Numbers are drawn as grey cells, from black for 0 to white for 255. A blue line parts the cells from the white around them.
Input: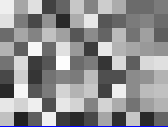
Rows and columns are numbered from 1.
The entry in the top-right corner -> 123
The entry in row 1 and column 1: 239
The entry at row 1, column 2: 166
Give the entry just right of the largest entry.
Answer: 107
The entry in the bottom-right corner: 100
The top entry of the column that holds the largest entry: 100
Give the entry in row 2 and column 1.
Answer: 224
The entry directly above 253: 224
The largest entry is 253
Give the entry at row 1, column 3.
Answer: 224
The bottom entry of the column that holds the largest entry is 59
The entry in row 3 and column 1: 107
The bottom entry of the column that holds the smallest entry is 33
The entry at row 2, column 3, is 72
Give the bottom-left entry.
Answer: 193

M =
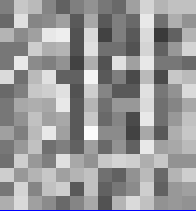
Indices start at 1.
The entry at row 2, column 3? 133
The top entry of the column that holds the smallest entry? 180
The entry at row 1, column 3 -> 186
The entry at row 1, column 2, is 199
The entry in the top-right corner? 193
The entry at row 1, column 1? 127
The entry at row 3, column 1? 180
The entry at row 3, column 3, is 160
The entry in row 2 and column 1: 105
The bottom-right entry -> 146
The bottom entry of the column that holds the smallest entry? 146
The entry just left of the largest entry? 89
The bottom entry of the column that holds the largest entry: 168
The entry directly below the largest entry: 160
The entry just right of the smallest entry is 97
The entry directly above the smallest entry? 112
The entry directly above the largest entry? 199
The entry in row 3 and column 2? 139

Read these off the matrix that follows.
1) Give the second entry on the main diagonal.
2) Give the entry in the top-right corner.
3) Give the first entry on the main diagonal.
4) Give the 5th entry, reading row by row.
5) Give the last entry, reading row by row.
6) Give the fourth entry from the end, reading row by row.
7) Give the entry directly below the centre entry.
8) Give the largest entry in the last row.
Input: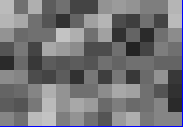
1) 168
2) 181
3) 187
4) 112
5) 133
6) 175
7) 120
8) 195

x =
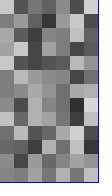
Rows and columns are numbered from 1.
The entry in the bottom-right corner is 192
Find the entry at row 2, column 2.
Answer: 155
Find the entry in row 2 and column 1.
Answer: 125
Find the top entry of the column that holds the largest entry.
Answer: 208
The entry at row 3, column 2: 91
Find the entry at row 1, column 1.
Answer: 200
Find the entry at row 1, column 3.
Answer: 118
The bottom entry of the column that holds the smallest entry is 118
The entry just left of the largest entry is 47
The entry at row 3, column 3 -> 62
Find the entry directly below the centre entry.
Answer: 133
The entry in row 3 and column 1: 169
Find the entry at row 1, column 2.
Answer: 84
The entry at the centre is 147
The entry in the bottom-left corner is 133
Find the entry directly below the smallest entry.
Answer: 62
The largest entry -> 214
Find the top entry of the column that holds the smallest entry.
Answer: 76
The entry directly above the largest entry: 177
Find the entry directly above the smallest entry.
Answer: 169
